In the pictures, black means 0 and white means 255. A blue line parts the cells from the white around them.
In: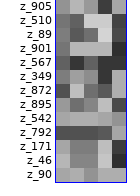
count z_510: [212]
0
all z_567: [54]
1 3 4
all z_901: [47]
4
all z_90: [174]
1 3 4
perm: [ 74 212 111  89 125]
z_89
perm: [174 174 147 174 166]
z_90
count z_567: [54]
3

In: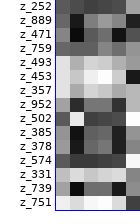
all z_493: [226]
0
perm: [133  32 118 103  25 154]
z_378

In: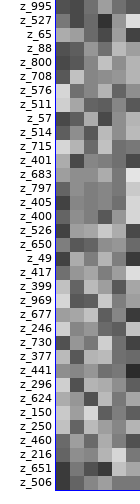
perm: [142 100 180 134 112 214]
z_576
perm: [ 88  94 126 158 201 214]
z_969
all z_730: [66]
5

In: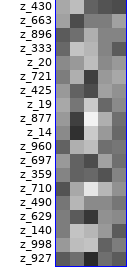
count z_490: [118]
2
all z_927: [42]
2
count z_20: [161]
0
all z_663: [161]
0 4

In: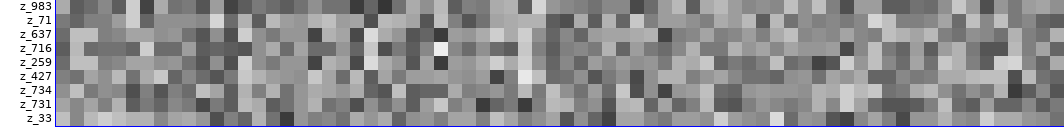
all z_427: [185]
4 21 65 69
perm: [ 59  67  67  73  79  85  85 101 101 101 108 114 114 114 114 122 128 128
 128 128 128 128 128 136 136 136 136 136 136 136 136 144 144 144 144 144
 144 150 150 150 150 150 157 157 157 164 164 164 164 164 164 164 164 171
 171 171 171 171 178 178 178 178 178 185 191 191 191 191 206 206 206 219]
z_637
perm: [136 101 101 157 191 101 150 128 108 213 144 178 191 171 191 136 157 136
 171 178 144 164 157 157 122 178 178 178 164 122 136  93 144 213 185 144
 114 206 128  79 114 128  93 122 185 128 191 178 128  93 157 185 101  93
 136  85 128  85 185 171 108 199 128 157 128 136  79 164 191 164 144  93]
z_71
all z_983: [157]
11 43 48 57 58 65 69
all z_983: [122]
9 14 30 68
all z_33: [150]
10 17 22 26 53 61 62 69
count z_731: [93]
8

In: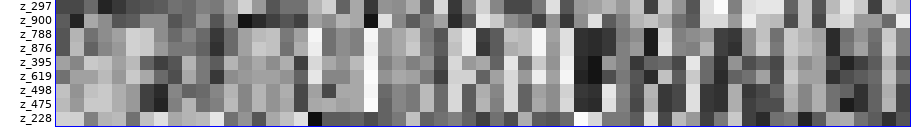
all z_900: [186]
51
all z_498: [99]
9 33 51 56 58
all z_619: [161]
1 2 14 15 25 31 35 50 53 54
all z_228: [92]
19 20 34 41 54 58

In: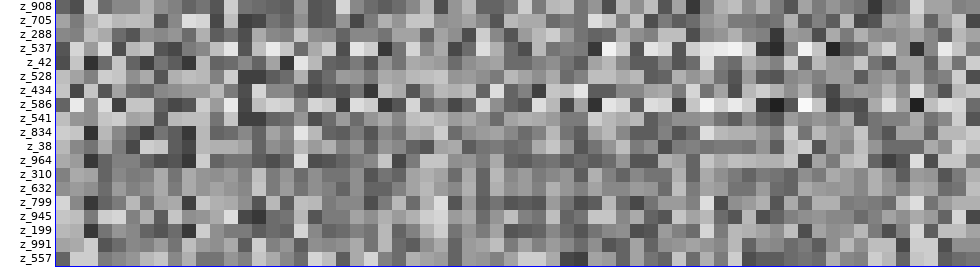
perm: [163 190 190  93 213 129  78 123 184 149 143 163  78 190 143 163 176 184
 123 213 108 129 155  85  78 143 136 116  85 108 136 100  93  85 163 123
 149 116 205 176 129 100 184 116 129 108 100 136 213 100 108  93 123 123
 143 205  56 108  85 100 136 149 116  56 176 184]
z_199
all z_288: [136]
0 7 15 19 21 22 31 46 49 59 62
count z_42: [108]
7
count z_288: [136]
11
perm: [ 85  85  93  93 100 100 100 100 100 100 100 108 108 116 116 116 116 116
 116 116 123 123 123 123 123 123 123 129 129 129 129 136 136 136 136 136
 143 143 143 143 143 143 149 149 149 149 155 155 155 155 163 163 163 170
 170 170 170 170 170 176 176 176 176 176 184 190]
z_310
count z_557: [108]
6
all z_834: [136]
4 13 16 23 32 40

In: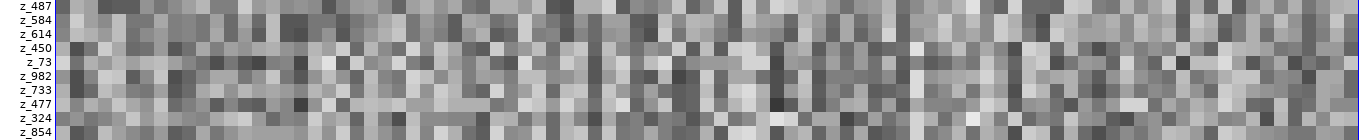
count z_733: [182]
8
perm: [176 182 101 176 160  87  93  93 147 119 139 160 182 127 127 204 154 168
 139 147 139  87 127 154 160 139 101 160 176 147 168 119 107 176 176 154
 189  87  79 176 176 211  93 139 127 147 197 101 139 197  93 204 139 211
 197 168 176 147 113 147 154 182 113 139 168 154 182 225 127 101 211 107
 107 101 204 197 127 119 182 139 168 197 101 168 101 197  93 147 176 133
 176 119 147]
z_487
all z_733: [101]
30 38 45 47 59 71
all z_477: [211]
19 33 36 49 66 76 77 83
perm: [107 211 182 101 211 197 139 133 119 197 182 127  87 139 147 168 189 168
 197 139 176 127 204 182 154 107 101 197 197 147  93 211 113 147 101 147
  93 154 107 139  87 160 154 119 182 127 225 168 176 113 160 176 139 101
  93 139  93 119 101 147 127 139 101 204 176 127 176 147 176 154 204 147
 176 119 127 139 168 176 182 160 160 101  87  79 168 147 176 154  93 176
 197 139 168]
z_487

